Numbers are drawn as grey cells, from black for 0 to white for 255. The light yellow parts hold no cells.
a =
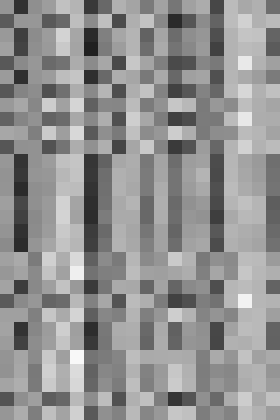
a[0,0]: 149
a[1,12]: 42
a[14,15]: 74
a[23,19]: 99
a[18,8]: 122
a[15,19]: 98
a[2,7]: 128
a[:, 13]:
[161, 85, 142, 136, 81, 160, 87, 184, 76, 174, 83, 157, 160, 156, 145, 150, 156, 162, 179, 173, 138, 79, 179, 153, 149, 170, 177, 179, 84, 192]
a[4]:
[88, 138, 151, 106, 114, 172, 139, 167, 73, 199, 164, 127, 74, 81, 134, 121, 179, 233, 178, 160]
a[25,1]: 165
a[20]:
[163, 61, 137, 159, 194, 153, 58, 118, 170, 168, 101, 163, 101, 138, 144, 78, 182, 187, 180, 99]
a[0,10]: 122
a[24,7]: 118
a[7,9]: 187
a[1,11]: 136
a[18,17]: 188
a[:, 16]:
[187, 188, 179, 179, 179, 181, 185, 139, 187, 142, 180, 182, 183, 187, 181, 169, 179, 176, 138, 141, 182, 184, 133, 162, 177, 149, 135, 138, 172, 131]
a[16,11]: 162
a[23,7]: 120
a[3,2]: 143
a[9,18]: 181
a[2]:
[153, 63, 140, 156, 211, 166, 42, 128, 166, 180, 98, 165, 108, 142, 150, 79, 179, 196, 194, 100]
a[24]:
[156, 65, 141, 158, 196, 161, 56, 118, 169, 171, 101, 172, 100, 149, 146, 70, 177, 175, 183, 98]
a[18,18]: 186
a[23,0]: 163
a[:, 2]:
[143, 151, 140, 143, 151, 149, 141, 135, 146, 127, 146, 146, 149, 143, 144, 138, 140, 149, 123, 138, 137, 151, 128, 135, 141, 139, 121, 122, 159, 126]
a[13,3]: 147
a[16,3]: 156
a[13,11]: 172
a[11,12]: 109
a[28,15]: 105
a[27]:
[164, 174, 122, 202, 173, 215, 102, 142, 124, 190, 127, 156, 203, 179, 126, 150, 138, 172, 180, 157]

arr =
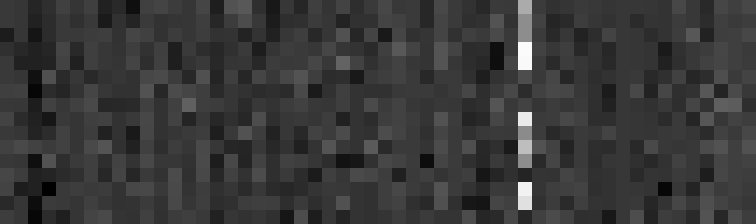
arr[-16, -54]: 57
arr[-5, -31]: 45
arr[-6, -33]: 32
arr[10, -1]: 81
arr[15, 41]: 47
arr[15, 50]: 83
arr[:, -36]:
[47, 56, 51, 29, 40, 69, 44, 56, 77, 61, 56, 66, 76, 56, 63, 54]
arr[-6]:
[65, 73, 66, 59, 65, 53, 73, 84, 49, 33, 64, 46, 61, 54, 73, 55, 38, 37, 56, 40, 50, 32, 51, 84, 55, 51, 90, 42, 58, 58, 52, 75, 58, 79, 40, 47, 26, 190, 82, 66, 35, 58, 46, 44, 55, 41, 73, 56, 54, 56, 75, 82, 63, 81]
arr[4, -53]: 33
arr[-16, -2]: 63
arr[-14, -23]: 68
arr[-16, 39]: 49
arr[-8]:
[67, 43, 33, 22, 57, 53, 63, 65, 50, 57, 71, 50, 66, 36, 56, 39, 48, 39, 77, 47, 55, 57, 54, 61, 33, 51, 44, 62, 66, 60, 52, 82, 60, 36, 40, 70, 60, 234, 59, 60, 72, 65, 46, 46, 55, 54, 52, 43, 58, 37, 86, 55, 66, 61]
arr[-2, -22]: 48
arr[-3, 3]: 1
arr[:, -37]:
[88, 76, 35, 58, 54, 38, 50, 43, 39, 82, 37, 36, 50, 43, 61, 50]
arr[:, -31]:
[52, 54, 54, 70, 56, 44, 49, 54, 61, 60, 84, 45, 63, 57, 54, 54]
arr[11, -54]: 56
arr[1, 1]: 54
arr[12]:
[70, 61, 33, 36, 43, 48, 63, 39, 68, 38, 58, 50, 75, 48, 72, 39, 65, 50, 76, 47, 58, 44, 27, 63, 54, 74, 70, 61, 32, 58, 63, 52, 58, 62, 22, 37, 48, 36, 52, 51, 68, 61, 48, 50, 55, 42, 52, 51, 59, 56, 29, 70, 63, 61]
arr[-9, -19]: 85
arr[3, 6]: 63
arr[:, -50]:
[64, 57, 57, 69, 66, 42, 37, 55, 57, 65, 65, 46, 43, 57, 57, 31]
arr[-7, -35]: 34
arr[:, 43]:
[53, 50, 67, 39, 41, 50, 27, 33, 46, 67, 44, 54, 50, 50, 50, 24]
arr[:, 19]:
[24, 28, 33, 53, 60, 56, 47, 51, 47, 34, 40, 47, 47, 43, 62, 48]
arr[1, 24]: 35
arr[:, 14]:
[69, 62, 61, 45, 57, 80, 62, 62, 56, 61, 73, 74, 72, 61, 62, 57]
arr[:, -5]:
[56, 56, 87, 56, 56, 38, 50, 69, 37, 54, 56, 56, 56, 36, 56, 42]
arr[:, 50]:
[41, 44, 34, 60, 65, 45, 87, 50, 86, 43, 75, 45, 29, 72, 79, 83]
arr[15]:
[61, 54, 7, 44, 31, 53, 68, 73, 52, 50, 64, 49, 60, 63, 57, 33, 54, 50, 54, 48, 22, 76, 29, 54, 36, 51, 49, 52, 60, 52, 59, 52, 52, 76, 38, 42, 71, 39, 64, 75, 65, 47, 48, 24, 55, 77, 35, 61, 57, 42, 83, 39, 76, 61]
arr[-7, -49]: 53
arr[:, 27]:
[71, 68, 25, 63, 59, 62, 49, 59, 62, 76, 42, 71, 61, 62, 62, 52]

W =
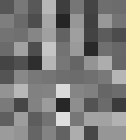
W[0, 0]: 86
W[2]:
[115, 112, 134, 160, 98, 159, 67, 92, 76]
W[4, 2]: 46
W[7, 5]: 142
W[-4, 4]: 218
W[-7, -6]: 197
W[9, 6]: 71
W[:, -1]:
[108, 116, 76, 103, 102, 181, 108, 59, 178, 150]
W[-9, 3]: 166
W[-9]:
[126, 106, 77, 166, 37, 151, 64, 152, 116]
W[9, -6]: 131
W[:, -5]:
[62, 37, 98, 115, 119, 110, 218, 39, 222, 98]
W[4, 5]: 101
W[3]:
[107, 161, 78, 197, 115, 154, 41, 112, 103]
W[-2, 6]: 163
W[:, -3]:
[68, 64, 67, 41, 148, 112, 128, 83, 163, 71]
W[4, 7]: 173
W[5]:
[84, 136, 120, 117, 110, 108, 112, 121, 181]
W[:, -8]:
[120, 106, 112, 161, 80, 136, 184, 70, 157, 148]
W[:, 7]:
[110, 152, 92, 112, 173, 121, 102, 107, 162, 150]
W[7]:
[122, 70, 130, 156, 39, 142, 83, 107, 59]

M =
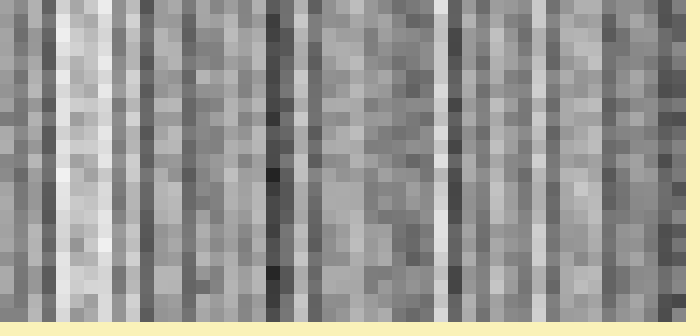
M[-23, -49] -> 161
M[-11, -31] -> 162
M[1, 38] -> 202
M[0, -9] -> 150
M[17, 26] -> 153
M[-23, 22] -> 95
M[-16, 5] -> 205
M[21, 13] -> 106
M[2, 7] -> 213
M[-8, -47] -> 158
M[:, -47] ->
[177, 177, 151, 152, 168, 176, 183, 151, 178, 167, 151, 183, 158, 151, 151, 158, 182, 179, 181, 151, 151, 179, 183]
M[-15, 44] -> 144
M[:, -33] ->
[157, 180, 187, 176, 158, 180, 165, 178, 180, 160, 175, 169, 191, 176, 177, 166, 163, 158, 174, 177, 180, 176, 167]
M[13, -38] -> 180
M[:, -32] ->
[132, 133, 160, 162, 147, 132, 130, 156, 132, 147, 166, 132, 158, 161, 163, 153, 136, 126, 132, 158, 160, 133, 134]
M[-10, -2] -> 110
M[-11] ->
[139, 106, 158, 111, 241, 187, 162, 200, 131, 202, 117, 173, 146, 91, 132, 150, 191, 158, 162, 35, 94, 191, 132, 163, 147, 155, 133, 160, 144, 142, 118, 183, 78, 170, 141, 181, 136, 108, 183, 124, 180, 183, 165, 88, 123, 159, 152, 102, 122]
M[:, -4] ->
[143, 166, 149, 137, 136, 166, 156, 138, 167, 135, 138, 161, 159, 139, 137, 134, 153, 146, 164, 138, 140, 165, 158]
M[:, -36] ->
[122, 101, 95, 106, 122, 102, 117, 103, 104, 122, 104, 110, 91, 105, 105, 115, 120, 123, 106, 103, 101, 106, 115]
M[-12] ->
[134, 127, 183, 115, 219, 161, 176, 229, 145, 205, 96, 149, 153, 110, 141, 153, 169, 132, 159, 75, 119, 193, 93, 139, 143, 177, 158, 141, 123, 103, 116, 223, 102, 172, 121, 167, 136, 130, 207, 120, 159, 150, 161, 113, 148, 161, 130, 77, 116]
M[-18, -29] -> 112
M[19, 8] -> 118
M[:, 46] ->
[119, 141, 150, 139, 122, 141, 125, 141, 140, 122, 139, 130, 152, 140, 139, 129, 123, 120, 135, 140, 143, 137, 127]
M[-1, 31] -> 215
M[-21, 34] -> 138
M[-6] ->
[166, 138, 179, 100, 209, 149, 200, 240, 147, 190, 85, 152, 168, 123, 165, 137, 158, 126, 174, 80, 115, 180, 92, 143, 162, 189, 153, 166, 112, 105, 130, 221, 98, 153, 109, 168, 150, 140, 202, 116, 149, 151, 172, 116, 144, 146, 120, 81, 117]
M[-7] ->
[162, 134, 182, 108, 213, 173, 187, 225, 154, 197, 88, 148, 160, 120, 174, 145, 163, 136, 166, 64, 118, 188, 98, 139, 156, 185, 157, 159, 116, 103, 121, 225, 102, 163, 112, 152, 143, 136, 207, 120, 153, 151, 175, 113, 147, 153, 123, 78, 89]
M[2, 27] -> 158
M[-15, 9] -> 210
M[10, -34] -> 129
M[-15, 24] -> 139
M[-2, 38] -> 204
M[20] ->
[169, 117, 151, 93, 230, 204, 213, 214, 121, 184, 106, 181, 180, 101, 109, 131, 180, 160, 181, 58, 86, 174, 113, 171, 167, 167, 125, 153, 135, 147, 136, 207, 69, 151, 131, 197, 155, 117, 175, 103, 169, 188, 179, 99, 115, 140, 143, 111, 135]
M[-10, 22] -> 114
